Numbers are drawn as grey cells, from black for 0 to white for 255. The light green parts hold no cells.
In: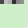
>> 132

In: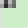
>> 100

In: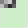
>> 100

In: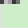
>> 112

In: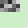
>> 64

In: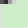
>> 159

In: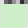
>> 104

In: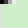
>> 170

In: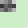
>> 78

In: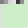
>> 143
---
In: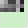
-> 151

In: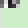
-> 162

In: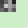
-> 160

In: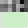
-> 139

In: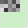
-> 163

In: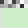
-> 254

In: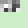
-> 76

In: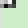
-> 245

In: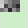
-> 83
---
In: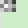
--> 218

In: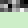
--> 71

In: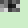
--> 78

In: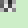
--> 105

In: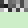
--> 63

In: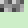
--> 207

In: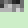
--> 83

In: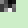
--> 131

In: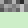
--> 166
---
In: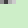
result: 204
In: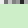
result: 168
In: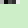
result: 238
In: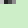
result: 141
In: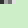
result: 225
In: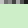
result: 26
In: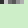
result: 175
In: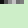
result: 126
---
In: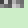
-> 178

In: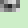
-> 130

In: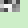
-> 119

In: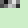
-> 169

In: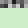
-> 79

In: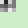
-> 138

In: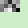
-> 50

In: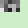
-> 184

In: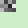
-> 36
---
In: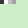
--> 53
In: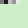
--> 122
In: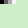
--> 1
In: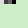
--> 220
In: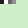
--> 29
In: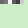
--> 105
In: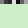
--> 127
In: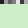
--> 30
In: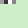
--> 161
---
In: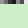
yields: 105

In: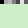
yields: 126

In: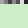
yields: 122

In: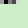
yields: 127

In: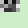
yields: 120

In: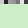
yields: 147

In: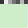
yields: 116
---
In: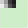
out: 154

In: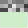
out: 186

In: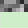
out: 133

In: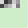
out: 56

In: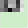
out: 66

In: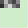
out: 184
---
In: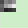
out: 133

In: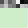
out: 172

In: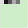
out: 22

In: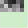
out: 92

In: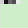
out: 19

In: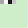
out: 252

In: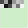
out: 162

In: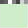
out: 99
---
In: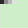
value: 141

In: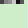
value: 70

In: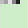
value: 131

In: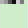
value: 82

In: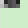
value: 42

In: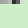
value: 94

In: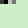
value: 58
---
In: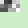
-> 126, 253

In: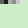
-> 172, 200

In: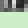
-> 190, 218

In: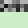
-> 79, 203

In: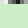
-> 88, 238

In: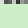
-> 195, 220
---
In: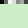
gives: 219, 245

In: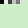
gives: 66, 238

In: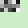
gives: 116, 245

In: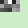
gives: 101, 249

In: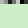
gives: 113, 199

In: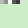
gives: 245, 245

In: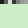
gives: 56, 218

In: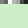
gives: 178, 251

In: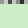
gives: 193, 206

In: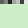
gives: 162, 230
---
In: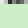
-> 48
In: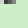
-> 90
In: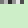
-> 45
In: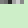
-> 40
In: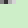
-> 176
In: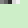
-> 43
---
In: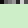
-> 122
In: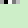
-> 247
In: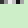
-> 237
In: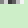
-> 60
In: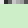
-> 99
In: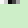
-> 11
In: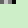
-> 128
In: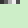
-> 178
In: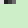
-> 63
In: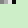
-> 229
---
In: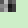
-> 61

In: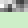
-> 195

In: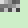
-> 64

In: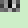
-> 129

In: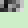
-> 222

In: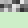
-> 86

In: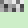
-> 102

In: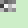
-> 145
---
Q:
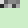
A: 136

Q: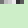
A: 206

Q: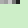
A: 201

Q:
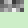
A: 196

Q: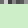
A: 63

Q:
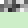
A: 183

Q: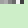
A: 133

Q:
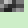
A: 165
